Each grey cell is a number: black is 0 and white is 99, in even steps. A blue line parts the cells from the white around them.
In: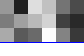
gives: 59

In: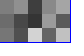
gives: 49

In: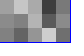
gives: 62

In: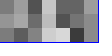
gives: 48

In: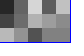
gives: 15

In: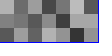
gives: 69
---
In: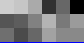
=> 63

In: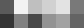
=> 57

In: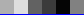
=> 23

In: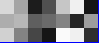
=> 97

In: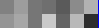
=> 39

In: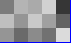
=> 54

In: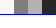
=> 49

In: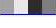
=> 90
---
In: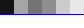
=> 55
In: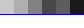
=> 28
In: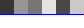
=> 88
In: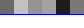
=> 63
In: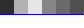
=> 52
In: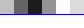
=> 57
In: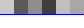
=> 24
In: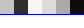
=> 85
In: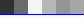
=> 71
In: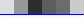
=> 36
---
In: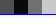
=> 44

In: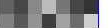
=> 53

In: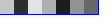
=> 88

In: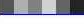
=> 50

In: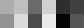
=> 41

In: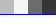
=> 42
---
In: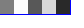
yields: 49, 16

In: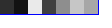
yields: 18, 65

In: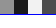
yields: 57, 30

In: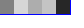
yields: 50, 15

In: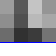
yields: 61, 45

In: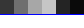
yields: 21, 4
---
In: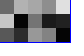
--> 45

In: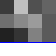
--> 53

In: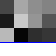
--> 78

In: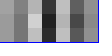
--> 70

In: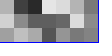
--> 40

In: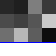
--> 25

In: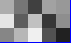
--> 75

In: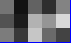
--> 69
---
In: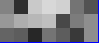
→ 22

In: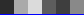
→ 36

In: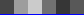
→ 34

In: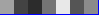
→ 33

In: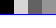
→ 58

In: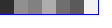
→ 43

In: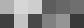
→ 28
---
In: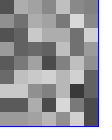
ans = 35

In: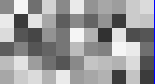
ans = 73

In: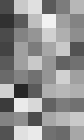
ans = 51

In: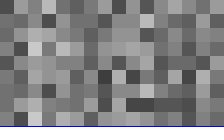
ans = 44

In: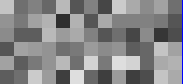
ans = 63

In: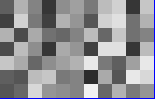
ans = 37
